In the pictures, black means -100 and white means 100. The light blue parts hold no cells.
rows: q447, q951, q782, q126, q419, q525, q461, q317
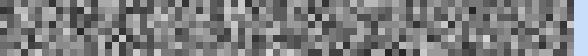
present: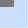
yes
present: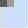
yes
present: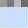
no
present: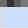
yes
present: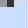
yes

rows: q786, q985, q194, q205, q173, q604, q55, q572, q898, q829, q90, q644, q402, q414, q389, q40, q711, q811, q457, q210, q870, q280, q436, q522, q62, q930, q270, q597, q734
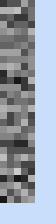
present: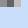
no
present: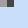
yes
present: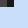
no
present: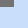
yes
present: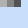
no
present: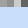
yes
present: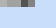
no

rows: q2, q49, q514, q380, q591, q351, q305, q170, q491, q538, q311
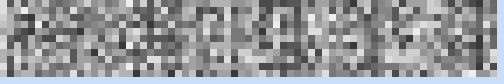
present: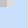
yes
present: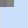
yes
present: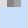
yes
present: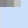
yes

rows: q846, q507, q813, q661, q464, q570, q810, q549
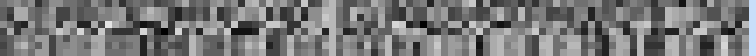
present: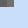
yes
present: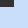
yes
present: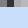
no
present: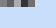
no
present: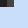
yes
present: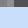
no

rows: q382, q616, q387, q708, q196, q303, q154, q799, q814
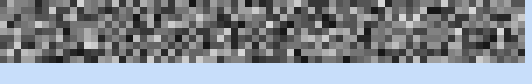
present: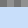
no
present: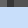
yes
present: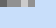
no
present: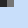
yes

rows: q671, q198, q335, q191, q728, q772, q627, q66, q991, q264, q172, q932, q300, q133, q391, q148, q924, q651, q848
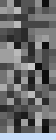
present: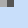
yes
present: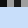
no
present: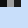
no
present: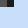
no
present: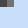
yes
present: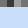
no
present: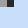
yes

